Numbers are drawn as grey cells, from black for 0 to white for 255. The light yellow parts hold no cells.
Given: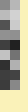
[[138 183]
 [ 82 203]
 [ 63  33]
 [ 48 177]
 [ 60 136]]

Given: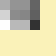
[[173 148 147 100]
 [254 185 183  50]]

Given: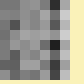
[[119 119 142 147 124  46 167]
 [118  82 146 134 153  88 182]
 [122 151 141 155 109  31 165]
 [ 98  96 159 160 123  60 159]]

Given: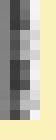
[[129  63 119 244]
 [131  58  91 233]
 [129  78 162 232]
 [130  59  97 237]
 [131  57  82 229]
 [133  94 188 194]]

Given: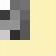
[[251 109 114]
 [148 148  88]]

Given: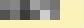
[[125 134  80 160 134 116]]

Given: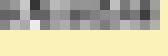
[[133 153 199  53 134 186 174 147 149 148  83 191 122 164  94 159]
 [134 183 170 234 127 161 172 138 172 152 125 151 185 169 143 176]]

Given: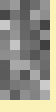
[[133 154  85 109 148]
 [200 142 101 119  68]
 [134 196 116 108  63]
 [ 92 168 167 129 108]
 [100 120 124 132 203]]

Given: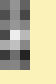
[[112 148  98]
 [127 150 132]
 [171 192 135]
 [131 133 100]]
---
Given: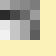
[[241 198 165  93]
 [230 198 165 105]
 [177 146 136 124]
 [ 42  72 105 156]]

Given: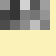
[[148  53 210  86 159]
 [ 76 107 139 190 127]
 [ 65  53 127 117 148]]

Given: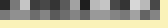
[[121 144 144 109 132  90 109 132 100 153 153 132 121 162 100 132]
 [ 41 121 197  61  72  52  90 162  30 185 197  72  52 215 185  72]]

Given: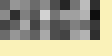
[[139  46 128  87 210 116 160 160 179  14]
 [107 150 128  97 169  77  67 160 179  46]
 [ 97 150 139 107 139  77  37 116 188  46]
 [ 67  97 169  67 139  77  87 128 107  57]]

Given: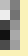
[[237 115]
 [189 127]
 [ 75 158]
 [ 65 147]
 [ 17 169]]

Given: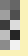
[[190  37]
 [159  79]
 [139 242]
 [121 102]
 [ 59 220]]

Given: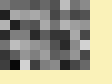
[[179  31  93  82 169 115 179 158 149]
 [127 104 104  82 104  82 189 115 138]
 [115 189 169 149 138  82  41 138 210]
 [ 62   8 210  62 127 138  31  71 104]
 [ 53  93 149 127 158  93 104 149  71]
 [ 41 127 127  41  93  53  53 169  71]
 [ 31 169 158 169 149  71 115  71  82]]

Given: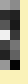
[[240  55]
 [163 139]
 [151   4]
 [ 86  25]
 [ 65 117]
 [ 43  34]
 [ 34  97]]
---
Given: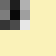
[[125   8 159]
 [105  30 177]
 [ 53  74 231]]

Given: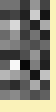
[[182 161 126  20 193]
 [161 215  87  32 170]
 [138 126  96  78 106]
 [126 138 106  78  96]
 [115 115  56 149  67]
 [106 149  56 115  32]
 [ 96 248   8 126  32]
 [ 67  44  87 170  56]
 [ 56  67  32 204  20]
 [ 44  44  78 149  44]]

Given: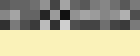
[[134 164 100 100  37 155  17 146 164 155 134 146 176  78]
 [ 88 100 100 111 146  68 164 100  88 122 134 111  88 122]
 [ 48 122  78  58 187  48 207  78  68  68 111  68  58 122]]

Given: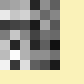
[[242  55 221  95  76  26]
 [233 198 210 155 105 134]
 [198  37 177  37  95  17]
 [187 252 177 143 143 114]
 [155 165 177  37 143  95]
 [124 198 134  67 114 105]
 [ 55  67  76  26 165  86]]

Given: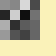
[[174  47  92 102]
 [153  83  65 102]
 [144 135 216  74]
 [ 37 206  15 114]]

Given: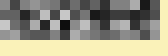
[[199 109  78 172  37 190  14 139 190 109  49 160 181  49 109 160]
 [148 160  98  87  87 129  60 172 139 118  98 109 139 129  78 148]
 [139  69 129 148 129 118  69 109  69  98  49 129 129 172  25  87]
 [ 98  98  37  87 190  69 199  78 118  25  37  60  60  37  49  78]]
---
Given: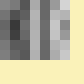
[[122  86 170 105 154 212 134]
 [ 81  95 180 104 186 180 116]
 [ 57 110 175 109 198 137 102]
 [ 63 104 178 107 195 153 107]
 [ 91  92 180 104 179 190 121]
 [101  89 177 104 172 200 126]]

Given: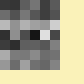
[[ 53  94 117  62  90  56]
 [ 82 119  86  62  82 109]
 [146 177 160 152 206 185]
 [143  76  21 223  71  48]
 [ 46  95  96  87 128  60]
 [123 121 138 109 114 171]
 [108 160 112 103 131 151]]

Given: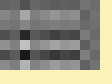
[[104  82 102  97  92  96  94 115 108  99]
 [123 167 127 137 148 137 142  99 113 134]
 [115 133 117 121 125 121 123 106 111 120]
 [ 94  39  89  77  64  76  70 123 106  80]
 [128 192 134 149 163 150 156  94 115 144]
 [ 91  25  85  70  54  69  63 126 105  74]
 [125 178 130 142 155 143 147  97 114 138]]

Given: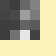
[[ 61 104 130  69]
 [ 73 158 123  67]
 [ 64  99  90  62]
 [114 230  65  61]]

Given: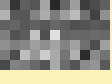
[[ 53  95  85 165  39 103 158  62  76  95 142]
 [ 88  86 131 171 124 158 187 114  66 144 178]
 [102  88  97  87 103  94  79  83  91  85  96]
 [ 82  92 195  80 223 100 103 102 106 104 127]
 [128 135 159 142 163 131 161 111  78 160 144]
 [ 76 190 151 204 169 117 176  43 137 115 122]
 [130 124 104  84 169 107  84 139 148  89  73]]

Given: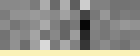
[[137 139 123 172 106 174  94 205 128 129 115 115 117 137]
 [146 146 154 147 137 161 133  67 120 151 116 125 121 124]
 [118 130 141 170 127 103 120   6 133 120 140 151 146 140]
 [143 135 164 114 136 101 156  39 128 119 131 122 124 115]
 [145 110 160 217 122 169 129  54 123 139 122 114 130 118]]

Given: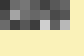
[[108 118  91  66  88 101  52]
 [164 113 103 113  74  85  78]
 [ 63  87  61 207  95 184 107]]

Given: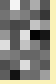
[[244 103 172  86 101]
 [147 126  93  54 115]
 [ 71  77 195 151  93]
 [ 82 224   3  22 150]
 [ 83 194 130  72 221]
 [121 102 102 117 134]
 [102 220 114  87  77]
 [ 18 112 108 158  93]]
